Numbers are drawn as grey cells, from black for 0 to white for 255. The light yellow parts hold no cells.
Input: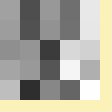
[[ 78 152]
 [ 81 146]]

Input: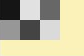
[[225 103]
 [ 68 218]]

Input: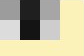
[[ 31 166]
 [ 20 205]]

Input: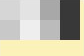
[[227 168]
 [238 187]]

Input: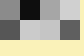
[[ 14 166]
 [203 197]]

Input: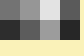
[[150 227]
 [ 92 156]]

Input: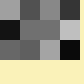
[[ 81 136]
 [112 113]]

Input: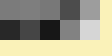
[[126 120]
 [ 69  23]]
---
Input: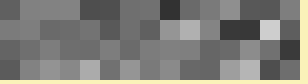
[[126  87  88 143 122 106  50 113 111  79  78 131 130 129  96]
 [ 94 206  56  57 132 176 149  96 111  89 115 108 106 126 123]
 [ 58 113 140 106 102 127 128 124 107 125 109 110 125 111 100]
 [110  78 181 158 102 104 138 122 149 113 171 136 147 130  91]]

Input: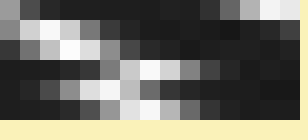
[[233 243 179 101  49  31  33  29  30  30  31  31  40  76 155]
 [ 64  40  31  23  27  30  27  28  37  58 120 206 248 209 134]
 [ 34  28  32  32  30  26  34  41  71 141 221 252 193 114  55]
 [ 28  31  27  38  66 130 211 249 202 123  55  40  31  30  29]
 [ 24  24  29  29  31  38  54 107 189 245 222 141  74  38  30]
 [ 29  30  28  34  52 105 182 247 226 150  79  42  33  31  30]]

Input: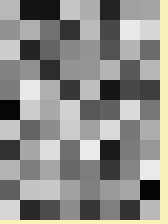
[[163 160  35 174 196  18  20 184]
 [214 233  72 188  49 113 175 145]
 [107 181  82 148 136 100  36 205]
 [183  88 180 149 148  44 145 131]
 [ 62  72  22 190  55 175 233 124]
 [118 218  96  87 209 168 203   6]
 [173 119 217 161 203 141  99 199]
 [151 123  26 234 111 221 167  49]
 [234 133  55 125 105 165 125 180]
 [  5 166 154 128 161 200 195  96]
 [185  50 127  55 141  75  41 214]]

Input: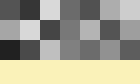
[[205 173  81 107 217  54  84]
 [158  84 180 120  69 216 166]
 [ 93 145 108 128 191  74  33]]

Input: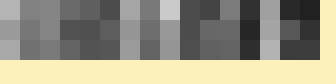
[[ 33  41 160  49 123  68  76 202 121 165  76  95 105 132 129 180]
 [ 50  87 164  38 104 103  76 152 110 149  93  80  81 132 119 154]
 [ 61  60 179  46  99  96  78 149  99 155  86  83  99 122 113 168]]

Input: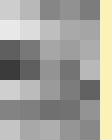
[[124 145 134 184 205]
 [165 169 190 220 232]
 [172 158 166 120  95]
 [184 116 147  95  59]
 [ 98 124 154 187 207]
 [147 114 112 127 131]
 [136 149 174 168 196]]

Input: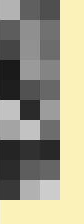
[[ 79  95 179]
 [113 143  93]
 [108 145  69]
 [132 154  26]
 [103  81  30]
 [156  42 194]
 [109 194 164]
 [ 40  48  36]
 [101  93  43]
 [204 177  56]]

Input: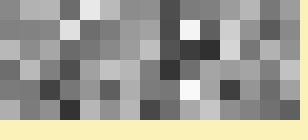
[[156 120 182 156 128 124  78 143 140 186 232 108 181 178 136]
 [137  91 147 206  95 244  75 162 154 124 110 224 134 130 129]
 [145 178 119 213  48  61  83 190 156 137 119 107 166 140 184]
 [193 128 164 156 165 111  53 126 182 193 161  79 128 185 110]
 [161 108 149  63 163 249 119 124 174  95 149 119  67 121 123]
 [ 96 113 130 142 197 168 109  72 182 144 182  51 143 124 174]]
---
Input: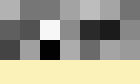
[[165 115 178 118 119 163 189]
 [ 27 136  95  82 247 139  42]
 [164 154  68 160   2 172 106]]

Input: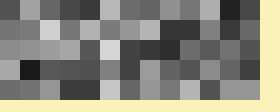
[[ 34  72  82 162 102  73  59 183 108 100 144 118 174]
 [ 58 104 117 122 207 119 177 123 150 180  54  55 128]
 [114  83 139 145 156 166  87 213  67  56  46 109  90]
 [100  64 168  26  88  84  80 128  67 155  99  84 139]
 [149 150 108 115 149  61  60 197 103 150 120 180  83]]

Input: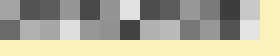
[[ 61 200 164  84  92 150  73 148 225  77  92 151 121]
 [ 83 228 106 177 167 222 151 145  67 177 186 120 151]]

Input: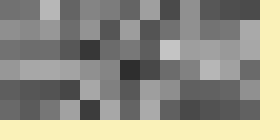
[[ 78  75 113 116 183 100 132 124 100 159  74 144  87]
 [119 169 143 137 151 109 147  85 157  84 113 144 115]
 [153 167 114 109 110  87  55 107 120  94 196 158 161]
 [161 106 151 167 168 163 144 133  46  72 108 129 182]
 [101 144  94  86  83  71 167 128  88 158 142  96  97]
 [ 87  97 105  91 118 161  60 167 100 170  96  73  82]]

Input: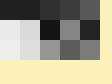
[[ 61  89  32  32  48]
 [133  35 233 217  21]
 [ 92 124 238 222 149]]

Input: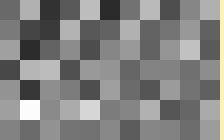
[[134 176 105 177  50  89 189  43 114 186  78]
 [152  97 122  69  58 179  88  98 177  99 116]
 [193  90 160  44  99 140  77 134 153  98 149]
 [112 141  72 182 188  80 153 148 102 131 130]
 [115  96 147  55 142 124  78 159 107  85 155]
 [102 170 159 252 138 171 214 124 133 177  86]
 [109 156 130 107 146 116 114 136  92 134 130]]
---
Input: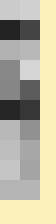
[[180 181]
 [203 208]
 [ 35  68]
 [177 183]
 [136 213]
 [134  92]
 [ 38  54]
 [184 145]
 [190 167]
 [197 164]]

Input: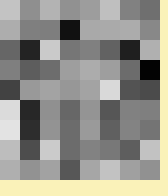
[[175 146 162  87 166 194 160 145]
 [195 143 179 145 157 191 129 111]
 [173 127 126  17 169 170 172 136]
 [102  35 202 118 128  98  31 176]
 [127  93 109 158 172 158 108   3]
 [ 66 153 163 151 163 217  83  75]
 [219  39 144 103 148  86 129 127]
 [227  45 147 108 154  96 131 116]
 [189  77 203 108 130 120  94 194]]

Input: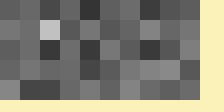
[[134  70  71 104 121  98 131 106  95 107]
 [ 94 104  73 100  52  95 108  61  84  93]
 [118 109 193  88 118  87 100 131 103 117]
 [ 94 108  57 109  58 119  91  58  86 126]
 [101 117 103 106  70  91 120 131 137  88]]

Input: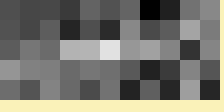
[[109  84 131 105  75 114  35  95  38 158  38]
 [ 79  71  72  58  99  82 100   1  32 114 136]
 [ 82  70  93  37  79  43 136  74  92 164 123]
 [ 92 118 107 179 180 225 151 161 132  51 133]
 [149 129 126 106 118 111  89  34  59 132  85]]

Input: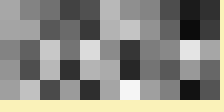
[[159 193  74 155  46 165 245 159 128  18  84]
 [167 131 113  66  80 184 143 132  77  27  48]
 [164 163  88 106  57 179 196 146  98  12  59]
 [131  97 200 116 219 139  54 125 136 228 166]
 [148  78 184  48 180 171  39 116  89 153 103]]

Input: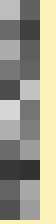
[[ 81 156]
 [189  97]
 [106  64]
 [172  94]
 [118  99]
 [ 76 194]
 [214 116]
 [175 126]
 [107 156]
 [ 55  50]
 [ 99 167]]

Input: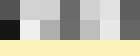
[[ 22 239 174 109 189 232 101]
 [ 83 210 209 106 209 225  94]]

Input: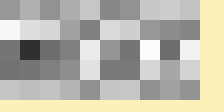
[[196 190 194 180 144 197 198 144 162 148]
 [151 175 146 173 198 136 146 200 204 194]
 [247 221 214 162 127 217 207 151 140 133]
 [117  48 109 127 235 150 117 251 110 242]
 [113 117 127 142 226 122 121 214 167 210]]
